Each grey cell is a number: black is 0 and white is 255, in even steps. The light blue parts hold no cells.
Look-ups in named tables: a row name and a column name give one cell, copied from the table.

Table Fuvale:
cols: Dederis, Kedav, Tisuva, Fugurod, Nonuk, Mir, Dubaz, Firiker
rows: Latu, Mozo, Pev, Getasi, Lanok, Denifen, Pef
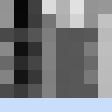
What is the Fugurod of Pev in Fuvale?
126
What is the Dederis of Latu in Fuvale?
147
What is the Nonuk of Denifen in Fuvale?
86
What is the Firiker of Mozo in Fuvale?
194
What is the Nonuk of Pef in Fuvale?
87
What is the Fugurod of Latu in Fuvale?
219
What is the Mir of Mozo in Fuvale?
211
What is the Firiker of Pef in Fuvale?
185
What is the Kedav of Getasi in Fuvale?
16
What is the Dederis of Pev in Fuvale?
73
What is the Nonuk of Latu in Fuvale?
179
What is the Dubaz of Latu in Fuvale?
148
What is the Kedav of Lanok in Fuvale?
42
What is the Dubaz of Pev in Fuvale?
89
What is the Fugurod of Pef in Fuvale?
129
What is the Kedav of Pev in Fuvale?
61
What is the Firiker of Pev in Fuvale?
186
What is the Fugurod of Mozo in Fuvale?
117

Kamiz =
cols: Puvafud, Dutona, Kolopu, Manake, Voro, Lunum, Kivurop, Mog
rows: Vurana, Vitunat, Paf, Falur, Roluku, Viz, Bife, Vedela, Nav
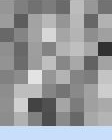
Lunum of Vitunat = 184
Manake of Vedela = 80
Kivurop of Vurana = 151
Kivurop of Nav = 168
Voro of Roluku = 135
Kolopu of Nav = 128
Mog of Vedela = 170
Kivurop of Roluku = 98
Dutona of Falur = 104
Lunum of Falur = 191
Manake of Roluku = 191
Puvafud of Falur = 143
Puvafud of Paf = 104

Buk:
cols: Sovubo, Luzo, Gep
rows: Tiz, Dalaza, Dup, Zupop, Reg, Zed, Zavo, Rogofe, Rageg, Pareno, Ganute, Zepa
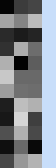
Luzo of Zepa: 151
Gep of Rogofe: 177
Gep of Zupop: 109
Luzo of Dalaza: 132
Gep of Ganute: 9
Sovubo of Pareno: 80
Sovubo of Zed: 200
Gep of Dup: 36
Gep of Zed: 105
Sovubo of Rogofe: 30

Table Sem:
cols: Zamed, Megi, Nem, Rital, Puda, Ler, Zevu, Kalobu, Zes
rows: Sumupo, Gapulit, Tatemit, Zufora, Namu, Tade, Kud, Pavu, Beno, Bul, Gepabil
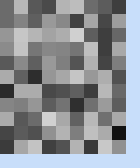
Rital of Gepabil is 64
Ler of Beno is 97
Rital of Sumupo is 74
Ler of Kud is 95
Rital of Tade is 150
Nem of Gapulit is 95
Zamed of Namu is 89
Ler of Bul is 126
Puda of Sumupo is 180
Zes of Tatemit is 103
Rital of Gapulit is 153
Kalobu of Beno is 112
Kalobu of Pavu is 155
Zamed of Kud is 42
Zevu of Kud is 61
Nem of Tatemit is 181
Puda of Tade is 167

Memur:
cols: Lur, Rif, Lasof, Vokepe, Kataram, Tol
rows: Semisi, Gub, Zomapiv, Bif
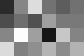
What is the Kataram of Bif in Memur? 139
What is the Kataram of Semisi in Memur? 93
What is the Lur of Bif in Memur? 219
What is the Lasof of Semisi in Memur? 221
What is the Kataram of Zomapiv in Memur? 199
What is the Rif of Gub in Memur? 111
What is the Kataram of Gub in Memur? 121
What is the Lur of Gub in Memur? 77
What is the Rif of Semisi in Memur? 134
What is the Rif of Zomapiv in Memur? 253
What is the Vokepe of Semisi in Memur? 114
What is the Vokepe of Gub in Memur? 159
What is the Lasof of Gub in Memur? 80

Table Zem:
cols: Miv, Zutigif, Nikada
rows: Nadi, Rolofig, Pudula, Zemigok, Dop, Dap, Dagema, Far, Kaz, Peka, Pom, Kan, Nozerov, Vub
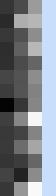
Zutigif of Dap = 83
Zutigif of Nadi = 75
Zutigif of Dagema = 84
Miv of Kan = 53
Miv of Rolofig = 42
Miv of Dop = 47
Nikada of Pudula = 141
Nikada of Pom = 166
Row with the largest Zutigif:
Rolofig

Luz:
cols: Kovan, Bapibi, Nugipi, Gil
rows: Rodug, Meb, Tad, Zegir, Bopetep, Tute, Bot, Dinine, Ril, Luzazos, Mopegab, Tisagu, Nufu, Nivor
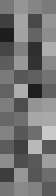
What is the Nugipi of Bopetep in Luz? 50
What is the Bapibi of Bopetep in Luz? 153
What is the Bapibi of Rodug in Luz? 149
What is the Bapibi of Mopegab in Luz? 64
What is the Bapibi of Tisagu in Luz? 78
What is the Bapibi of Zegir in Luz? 128
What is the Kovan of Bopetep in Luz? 93
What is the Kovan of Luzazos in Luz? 131
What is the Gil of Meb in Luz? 149
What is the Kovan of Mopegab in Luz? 92
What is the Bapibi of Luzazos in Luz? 88
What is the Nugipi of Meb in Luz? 73
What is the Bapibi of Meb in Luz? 164
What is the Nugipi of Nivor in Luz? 129
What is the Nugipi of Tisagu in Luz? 89
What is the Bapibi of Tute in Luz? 88
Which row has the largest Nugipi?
Mopegab

